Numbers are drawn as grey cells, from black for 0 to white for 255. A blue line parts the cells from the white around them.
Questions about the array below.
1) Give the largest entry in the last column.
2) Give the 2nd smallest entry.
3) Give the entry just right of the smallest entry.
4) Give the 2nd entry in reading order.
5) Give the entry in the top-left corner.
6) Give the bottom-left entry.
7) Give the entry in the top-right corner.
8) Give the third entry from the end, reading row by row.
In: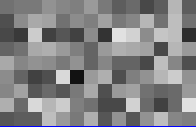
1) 225
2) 45
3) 154
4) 121
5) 113
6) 86
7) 93
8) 190

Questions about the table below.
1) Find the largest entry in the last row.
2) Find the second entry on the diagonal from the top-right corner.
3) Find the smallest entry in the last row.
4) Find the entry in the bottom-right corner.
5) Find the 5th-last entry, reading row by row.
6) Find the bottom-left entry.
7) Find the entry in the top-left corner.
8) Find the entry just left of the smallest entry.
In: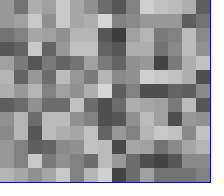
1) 207
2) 94
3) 67
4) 129
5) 160
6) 181
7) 152
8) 86

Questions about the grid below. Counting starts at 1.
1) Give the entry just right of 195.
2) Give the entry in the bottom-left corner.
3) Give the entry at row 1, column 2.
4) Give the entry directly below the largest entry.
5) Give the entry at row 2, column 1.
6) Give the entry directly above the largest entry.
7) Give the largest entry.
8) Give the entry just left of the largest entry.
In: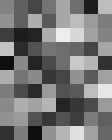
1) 43
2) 49
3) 96
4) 110
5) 146
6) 167
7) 237
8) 174

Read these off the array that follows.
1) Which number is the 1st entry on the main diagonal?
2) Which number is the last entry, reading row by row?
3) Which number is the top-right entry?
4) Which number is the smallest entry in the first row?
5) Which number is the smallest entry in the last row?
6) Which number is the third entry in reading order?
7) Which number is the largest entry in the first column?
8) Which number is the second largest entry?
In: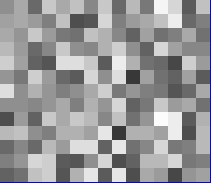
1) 143
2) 161
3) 193
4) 91
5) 71
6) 105
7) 222
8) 245

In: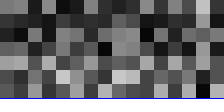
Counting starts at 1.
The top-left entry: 121
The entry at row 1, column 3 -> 26
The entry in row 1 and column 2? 129
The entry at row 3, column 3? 121
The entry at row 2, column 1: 53
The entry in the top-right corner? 53
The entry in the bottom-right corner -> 179
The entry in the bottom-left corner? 88
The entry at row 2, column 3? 33
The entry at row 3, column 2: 13
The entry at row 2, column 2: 41
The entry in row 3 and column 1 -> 33
